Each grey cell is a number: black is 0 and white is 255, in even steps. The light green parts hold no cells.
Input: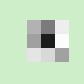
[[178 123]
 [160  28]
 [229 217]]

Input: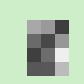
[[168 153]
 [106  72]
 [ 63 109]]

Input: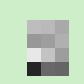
[[189 185]
 [152 158]
 [232 195]]

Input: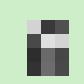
[[211  57]
 [ 73 224]
 [ 45 106]]

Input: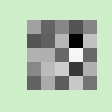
[[161 100]
 [ 84  96]
 [177 175]]

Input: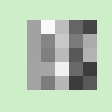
[[162 249]
 [162 133]
 [162 127]]

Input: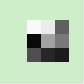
[[249 235]
 [ 10 162]
 [ 79  39]]
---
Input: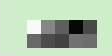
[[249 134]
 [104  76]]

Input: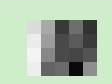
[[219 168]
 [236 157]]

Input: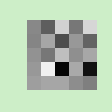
[[136  94]
 [133 166]]

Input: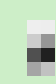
[[238 237]
 [204 150]]

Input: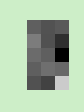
[[ 95  82]
 [124  81]]

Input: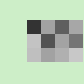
[[ 51 162]
 [195  83]]
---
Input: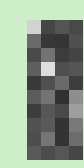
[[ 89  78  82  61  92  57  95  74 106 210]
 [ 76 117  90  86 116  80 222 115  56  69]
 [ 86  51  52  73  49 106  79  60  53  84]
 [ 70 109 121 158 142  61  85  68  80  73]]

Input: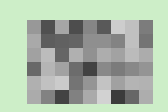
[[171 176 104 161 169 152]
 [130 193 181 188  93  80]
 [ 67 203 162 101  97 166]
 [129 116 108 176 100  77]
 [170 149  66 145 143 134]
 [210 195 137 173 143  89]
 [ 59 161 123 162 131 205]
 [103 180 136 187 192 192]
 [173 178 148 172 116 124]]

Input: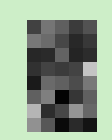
[[145 181  96  26  49  39 120  65]
 [ 87  45 127 106  67  42 107 117]
 [ 10  71   3  96  59  99  71  95]
 [ 42 149  54  76  67  36  40  59]
 [ 19 103  96 120 196  44  56  82]]

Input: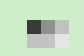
[[194  58]
 [195 143]
 [229 193]]

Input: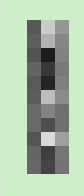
[[103 101  85 105 104  92  89  98  84  94  88]
 [ 68  63 217  78 131 188  37  56  28 178 203]
 [115 118 160 112 111 139 127 120 130 134 150]]

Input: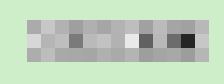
[[173 215 171]
 [189 181 199]
 [169 190 178]
 [168 122 159]
 [166 186 176]
 [176 194 166]
 [170 178 179]
 [180 233 190]
 [158  97 161]
 [165 184 187]
 [168 108 165]
 [157  38 161]
 [182 199 184]]
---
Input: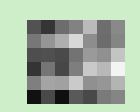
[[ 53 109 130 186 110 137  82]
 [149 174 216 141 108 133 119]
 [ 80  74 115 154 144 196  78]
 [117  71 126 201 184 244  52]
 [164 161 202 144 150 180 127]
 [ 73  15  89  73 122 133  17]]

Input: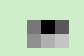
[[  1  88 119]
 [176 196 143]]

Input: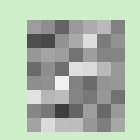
[[141  99 154 172 185 129 156]
 [ 73 146 170 221 124 145  78]
 [164 157 115 157 132 133 151]
 [142 111 223 218 185 152 107]
 [145 241 130 107 148 151 142]
 [182 188 132 120 151 114 225]
 [120  62  99 158 104 153 134]
 [219 190 189 151 126 167 162]]

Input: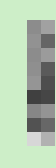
[[161 140]
 [101 146]
 [155 140]
 [ 90 143]
 [ 78 149]
 [ 70  64]
 [148 134]
 [103  82]
 [177 215]]

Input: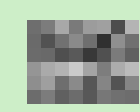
[[124 168 122 156 160  77 180 110]
 [ 82 113 138 111  48 143 112 106]
 [105  79  89  56  80 123  96 107]
 [170 179 202 164 125 172 187 149]
 [159 110 138  86 133  83 133 142]
 [124  96 108  88 119 112 109 108]]

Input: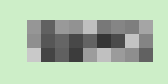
[[ 97 153 146 191 120 133 126 165 150]
 [ 86 101  72  99  53  75 195 132 143]
 [ 68  96  60 156 192 155 142  97 201]]
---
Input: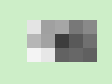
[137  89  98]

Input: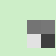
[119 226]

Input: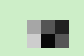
[33  9]

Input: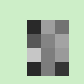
[114 132 198]

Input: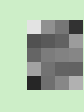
[ 50  98 124 162]

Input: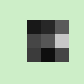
[90 86 59]

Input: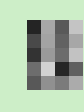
[196  98 154 109]

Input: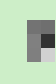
[111 128]

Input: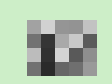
[194 201 212  42]
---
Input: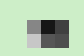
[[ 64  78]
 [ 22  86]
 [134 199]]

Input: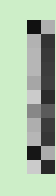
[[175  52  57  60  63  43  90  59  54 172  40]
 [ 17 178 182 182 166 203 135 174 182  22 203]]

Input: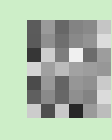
[[197 220 157 151 202 219 188]
 [137 147 108 157 144 131 154]
 [131 137 240 162 150 143  39]
 [103 111 126 187 100 103 200]
 [154 143 206 160 152 138  78]
 [ 91  90  54 212  75  95 204]]

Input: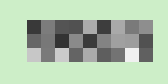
[[142  81  96]
 [122 157 240]
 [169 160 115]
 [ 61 131  94]
 [171  58 171]
 [ 81 138 100]
 [ 84  51 203]
 [124 120 122]
 [ 57 102 199]]

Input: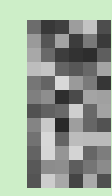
[[ 77  58  94 164  54 160 163  82 186 125 139  79]
 [195 121  45 104 122 164 104 102 186 102 117 170]
 [157  60  50  87 154  74 207 158 188 212  93  68]
 [ 64 163  61 100 216  46 105  41 100 149 142 168]
 [ 56  85 105 196 100 142  97 201 215 214 140 205]
 [108 154 168 189 118 127  81 132 114  99  88  84]]

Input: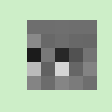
[[110 103 115 131 110]
 [110 104  81 102 123]
 [111 109  39 213 133]
 [110 104 120  97 108]
 [110 137  27 187 132]]
